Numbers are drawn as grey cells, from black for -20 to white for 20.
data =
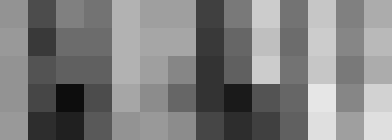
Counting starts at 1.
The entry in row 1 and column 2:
-8
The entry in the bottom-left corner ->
4
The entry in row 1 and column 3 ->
0
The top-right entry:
7
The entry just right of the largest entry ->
1
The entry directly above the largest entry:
11
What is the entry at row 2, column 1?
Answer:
4
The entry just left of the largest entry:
-4
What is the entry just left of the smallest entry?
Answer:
-9
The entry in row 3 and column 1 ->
3
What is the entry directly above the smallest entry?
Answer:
-5
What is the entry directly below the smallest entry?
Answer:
-15
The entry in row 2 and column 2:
-11
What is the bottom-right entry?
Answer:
15
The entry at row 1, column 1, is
3
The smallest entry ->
-18

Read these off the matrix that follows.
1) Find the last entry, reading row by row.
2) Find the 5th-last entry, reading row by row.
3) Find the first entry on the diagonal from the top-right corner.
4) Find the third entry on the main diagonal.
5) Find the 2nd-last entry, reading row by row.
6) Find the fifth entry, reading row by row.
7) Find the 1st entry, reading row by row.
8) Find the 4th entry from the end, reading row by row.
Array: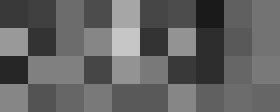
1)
-4
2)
-6
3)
-2
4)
0
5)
-3
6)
6
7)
-11
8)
1

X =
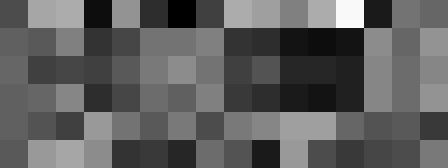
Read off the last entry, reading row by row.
-1
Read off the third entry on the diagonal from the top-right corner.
1
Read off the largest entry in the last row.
6
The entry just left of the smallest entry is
-13
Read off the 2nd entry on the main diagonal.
-6
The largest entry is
19
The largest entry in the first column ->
-4
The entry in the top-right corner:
-4
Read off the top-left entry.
-8
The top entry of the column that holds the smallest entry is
-20
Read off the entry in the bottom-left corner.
-6
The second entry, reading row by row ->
6
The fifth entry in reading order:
3
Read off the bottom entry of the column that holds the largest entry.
-11
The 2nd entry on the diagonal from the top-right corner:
-4
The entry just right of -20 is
-10
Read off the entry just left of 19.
7
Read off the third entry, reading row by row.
7
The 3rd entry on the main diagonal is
-9
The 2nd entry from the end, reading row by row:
-8

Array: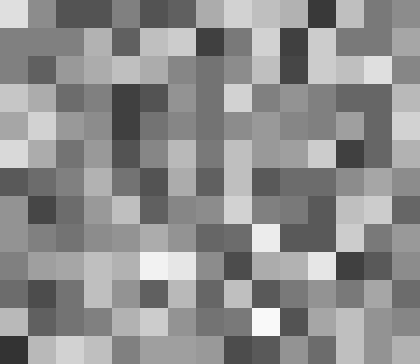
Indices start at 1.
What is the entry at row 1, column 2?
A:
2
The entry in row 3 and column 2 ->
-5
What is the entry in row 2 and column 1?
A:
0
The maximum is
19
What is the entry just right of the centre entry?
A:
10
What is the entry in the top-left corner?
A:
15
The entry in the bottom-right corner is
8
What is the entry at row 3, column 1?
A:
0
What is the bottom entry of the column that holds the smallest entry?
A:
-12
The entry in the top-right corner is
2
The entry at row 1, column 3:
-7
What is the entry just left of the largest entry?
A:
-1
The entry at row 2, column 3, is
0
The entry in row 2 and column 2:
0
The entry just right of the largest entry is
-7

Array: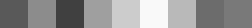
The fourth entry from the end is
19
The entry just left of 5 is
-10
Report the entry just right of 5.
12

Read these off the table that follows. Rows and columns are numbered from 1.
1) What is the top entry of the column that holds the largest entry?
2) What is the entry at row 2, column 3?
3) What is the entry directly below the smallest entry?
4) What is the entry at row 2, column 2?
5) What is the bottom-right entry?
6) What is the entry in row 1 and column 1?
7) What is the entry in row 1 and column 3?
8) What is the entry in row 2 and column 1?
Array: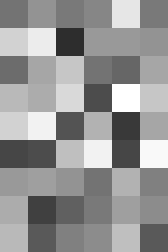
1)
16
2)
-13
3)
11
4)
17
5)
-6
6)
-2
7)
-1
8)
13
